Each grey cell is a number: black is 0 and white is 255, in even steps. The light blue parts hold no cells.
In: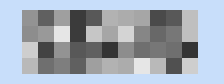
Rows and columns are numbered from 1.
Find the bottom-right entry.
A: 206
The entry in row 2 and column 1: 141
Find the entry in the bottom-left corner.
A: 185
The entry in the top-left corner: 147
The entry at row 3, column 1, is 206
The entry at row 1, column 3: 159
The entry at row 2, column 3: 230
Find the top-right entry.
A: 191
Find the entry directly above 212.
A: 172

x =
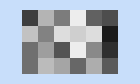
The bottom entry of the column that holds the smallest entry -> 90
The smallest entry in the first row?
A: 62
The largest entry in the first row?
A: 237
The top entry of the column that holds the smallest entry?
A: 77

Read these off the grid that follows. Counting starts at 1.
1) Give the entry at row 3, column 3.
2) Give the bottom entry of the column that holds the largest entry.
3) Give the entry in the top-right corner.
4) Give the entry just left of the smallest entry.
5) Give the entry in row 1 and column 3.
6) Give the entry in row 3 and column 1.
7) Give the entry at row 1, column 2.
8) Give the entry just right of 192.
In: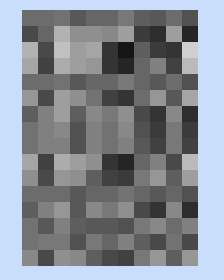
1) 192
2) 150
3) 81
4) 52
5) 114
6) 178
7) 108
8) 158

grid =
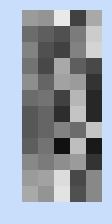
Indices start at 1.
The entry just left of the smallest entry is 115
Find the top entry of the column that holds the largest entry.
233
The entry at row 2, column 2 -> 94
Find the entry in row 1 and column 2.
148
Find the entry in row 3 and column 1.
130
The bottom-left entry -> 169
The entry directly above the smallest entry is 130
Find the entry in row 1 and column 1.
155
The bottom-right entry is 136
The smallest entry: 17
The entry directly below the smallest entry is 142
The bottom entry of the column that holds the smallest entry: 227
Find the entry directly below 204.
212

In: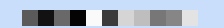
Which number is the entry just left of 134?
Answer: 119
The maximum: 250
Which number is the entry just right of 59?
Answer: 213

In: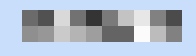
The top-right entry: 75
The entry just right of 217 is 114
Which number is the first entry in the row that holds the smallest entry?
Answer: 107
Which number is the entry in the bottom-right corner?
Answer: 129
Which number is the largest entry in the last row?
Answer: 251
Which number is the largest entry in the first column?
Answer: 143

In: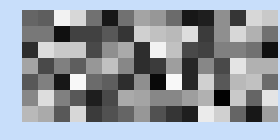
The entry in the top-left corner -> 101
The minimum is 2
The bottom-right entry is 158
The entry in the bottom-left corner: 185
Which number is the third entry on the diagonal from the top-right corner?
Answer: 128
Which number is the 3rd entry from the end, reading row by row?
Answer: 101
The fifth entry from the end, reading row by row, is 235
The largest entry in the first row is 242
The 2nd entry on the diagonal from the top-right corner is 177
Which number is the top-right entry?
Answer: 201
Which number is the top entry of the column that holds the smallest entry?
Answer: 143
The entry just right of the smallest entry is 201
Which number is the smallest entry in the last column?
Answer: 16
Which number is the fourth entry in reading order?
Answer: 215
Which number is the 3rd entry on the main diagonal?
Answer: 201
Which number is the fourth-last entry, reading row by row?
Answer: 208
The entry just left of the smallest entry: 177
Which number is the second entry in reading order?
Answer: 94
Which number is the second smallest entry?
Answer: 9

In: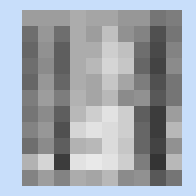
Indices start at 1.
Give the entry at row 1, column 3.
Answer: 157
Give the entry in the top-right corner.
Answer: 125
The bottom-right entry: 117
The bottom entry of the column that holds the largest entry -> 165
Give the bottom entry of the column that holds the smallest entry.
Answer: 88
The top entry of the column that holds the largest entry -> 165
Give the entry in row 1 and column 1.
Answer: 157
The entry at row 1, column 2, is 157
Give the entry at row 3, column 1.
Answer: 102
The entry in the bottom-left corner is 131
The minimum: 52
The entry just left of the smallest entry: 125
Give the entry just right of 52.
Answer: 184
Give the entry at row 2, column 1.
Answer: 110
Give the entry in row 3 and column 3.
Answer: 94
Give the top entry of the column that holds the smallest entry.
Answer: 117
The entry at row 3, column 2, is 145
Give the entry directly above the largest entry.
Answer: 184

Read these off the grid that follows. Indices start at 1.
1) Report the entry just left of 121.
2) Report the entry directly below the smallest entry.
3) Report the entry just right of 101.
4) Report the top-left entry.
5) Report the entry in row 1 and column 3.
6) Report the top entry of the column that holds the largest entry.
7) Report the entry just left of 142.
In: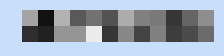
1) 128
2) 33
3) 142
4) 164
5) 178
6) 114
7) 101
